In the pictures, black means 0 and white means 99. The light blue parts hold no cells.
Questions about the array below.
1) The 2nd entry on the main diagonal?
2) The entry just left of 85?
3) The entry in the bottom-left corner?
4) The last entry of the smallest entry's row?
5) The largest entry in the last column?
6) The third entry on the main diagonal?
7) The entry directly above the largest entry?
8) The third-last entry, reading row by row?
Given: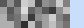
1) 34
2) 50
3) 68
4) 45
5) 74
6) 45
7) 80
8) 74

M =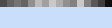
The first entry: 29
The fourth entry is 39
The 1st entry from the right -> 6
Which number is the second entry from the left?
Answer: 39
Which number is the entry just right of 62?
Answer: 78

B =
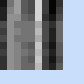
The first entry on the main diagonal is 8
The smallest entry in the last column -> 19
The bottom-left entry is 19
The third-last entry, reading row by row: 24
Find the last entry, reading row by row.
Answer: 35
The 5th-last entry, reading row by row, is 40
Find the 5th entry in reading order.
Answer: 29
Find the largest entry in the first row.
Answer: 82
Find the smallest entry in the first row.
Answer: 2
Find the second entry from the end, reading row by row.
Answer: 13
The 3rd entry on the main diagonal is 56
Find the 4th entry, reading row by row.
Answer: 35

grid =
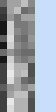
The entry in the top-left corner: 42
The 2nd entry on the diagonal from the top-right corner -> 42
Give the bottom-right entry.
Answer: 31
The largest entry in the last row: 85
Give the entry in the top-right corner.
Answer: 53
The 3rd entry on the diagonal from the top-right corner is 47
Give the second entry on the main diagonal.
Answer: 63
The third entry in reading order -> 63
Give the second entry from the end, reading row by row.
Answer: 69
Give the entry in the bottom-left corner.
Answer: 25
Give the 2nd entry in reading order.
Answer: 63

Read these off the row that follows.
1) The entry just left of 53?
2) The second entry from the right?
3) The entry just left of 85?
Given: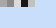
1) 65
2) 9
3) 53

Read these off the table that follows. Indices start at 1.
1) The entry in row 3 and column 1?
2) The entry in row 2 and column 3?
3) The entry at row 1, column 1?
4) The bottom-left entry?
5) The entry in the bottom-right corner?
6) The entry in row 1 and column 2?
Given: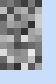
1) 29
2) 63
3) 41
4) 29
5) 63
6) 47

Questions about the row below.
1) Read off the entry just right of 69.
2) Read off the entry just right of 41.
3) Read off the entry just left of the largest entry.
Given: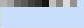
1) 63
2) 35
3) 52

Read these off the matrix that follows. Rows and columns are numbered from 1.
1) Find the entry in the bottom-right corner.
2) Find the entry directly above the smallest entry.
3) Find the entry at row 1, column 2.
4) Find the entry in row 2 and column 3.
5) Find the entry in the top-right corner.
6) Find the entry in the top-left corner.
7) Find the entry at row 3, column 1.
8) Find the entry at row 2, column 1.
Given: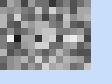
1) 76
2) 37
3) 65
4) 60
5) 55
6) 32
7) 70
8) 60
